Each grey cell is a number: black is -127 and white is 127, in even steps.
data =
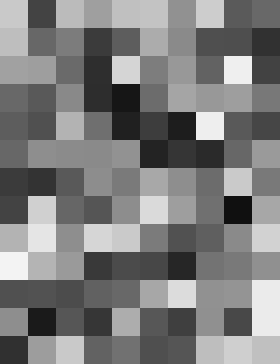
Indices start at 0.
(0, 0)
73
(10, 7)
17
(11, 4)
45
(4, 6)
-98
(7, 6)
30
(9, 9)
16
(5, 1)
14
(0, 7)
77
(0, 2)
59
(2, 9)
-61
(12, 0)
-79
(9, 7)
-12
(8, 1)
101
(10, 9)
107
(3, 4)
-105
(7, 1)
80
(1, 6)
10
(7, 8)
-111
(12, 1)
29
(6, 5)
40
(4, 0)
-34
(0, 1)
-60
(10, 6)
92
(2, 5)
-2
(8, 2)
14
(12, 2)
73
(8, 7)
-32
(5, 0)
-24
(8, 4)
74
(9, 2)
26
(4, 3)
-16
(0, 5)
67
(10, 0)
-47
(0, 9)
-23
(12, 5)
-48

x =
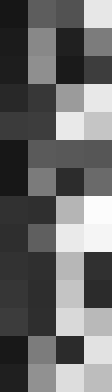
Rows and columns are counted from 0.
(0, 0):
-105
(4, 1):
-66
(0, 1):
-34
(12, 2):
-84
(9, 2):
55
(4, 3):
69
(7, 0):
-78
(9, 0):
-77
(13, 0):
-96
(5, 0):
-104
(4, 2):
105
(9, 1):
-80
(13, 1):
17
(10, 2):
68
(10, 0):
-73
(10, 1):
-82

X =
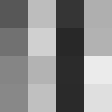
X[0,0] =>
-40
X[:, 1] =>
[61, 80, 51, 64]
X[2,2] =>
-84
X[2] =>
[5, 51, -84, 107]
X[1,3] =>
50

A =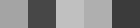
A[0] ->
36
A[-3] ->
64
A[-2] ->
47

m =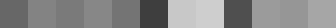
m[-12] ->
-24
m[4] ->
-11
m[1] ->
3
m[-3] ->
27

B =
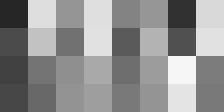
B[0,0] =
-89
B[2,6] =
118
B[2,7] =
-3
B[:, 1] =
[94, 66, -11, -23]
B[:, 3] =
[95, 97, 41, 30]
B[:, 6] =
[-78, -47, 118, 100]
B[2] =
[-62, -11, 15, 41, -17, 28, 118, -3]

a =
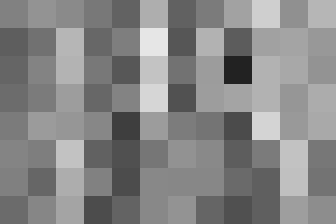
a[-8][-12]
1
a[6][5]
8
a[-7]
[-33, -14, 54, -24, -1, 102, -41, 50, -35, 33, 36, 24]
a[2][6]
-13
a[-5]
[-19, -4, 29, -24, 3, 86, -46, 29, 36, 50, 22, 44]
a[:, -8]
[-29, -1, -40, 3, -65, -47, -51, -28]
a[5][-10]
66
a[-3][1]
-1
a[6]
[0, -25, 45, 1, -51, 8, 7, 7, -21, -32, 64, -12]
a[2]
[-26, 3, 51, -7, -40, 67, -13, 28, -93, 50, 40, 19]
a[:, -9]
[-7, -24, -7, -24, 7, -30, 1, -51]
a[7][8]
-47
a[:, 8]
[34, -35, -93, 36, -52, -34, -21, -47]
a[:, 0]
[1, -33, -26, -19, -4, 4, 0, -20]
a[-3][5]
-9
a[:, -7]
[46, 102, 67, 86, 28, -9, 8, 8]
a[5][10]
66
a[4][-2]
25
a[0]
[1, 19, 10, -7, -29, 46, -30, -4, 34, 79, 16, 54]
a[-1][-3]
-32

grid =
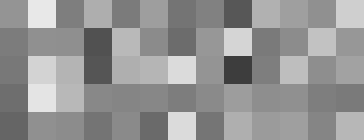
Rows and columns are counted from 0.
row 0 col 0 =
20
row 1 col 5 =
11
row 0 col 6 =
-11
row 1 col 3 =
-46
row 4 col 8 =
47
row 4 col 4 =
10
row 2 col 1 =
83
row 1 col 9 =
-5
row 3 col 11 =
-1
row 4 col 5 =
-21
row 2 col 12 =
34
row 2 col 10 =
62
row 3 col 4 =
5
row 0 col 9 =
49
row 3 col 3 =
8
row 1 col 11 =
66
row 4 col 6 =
91
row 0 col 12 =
79
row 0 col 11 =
16
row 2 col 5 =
53
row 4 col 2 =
12

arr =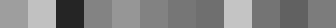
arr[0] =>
30
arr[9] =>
-11
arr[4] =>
22
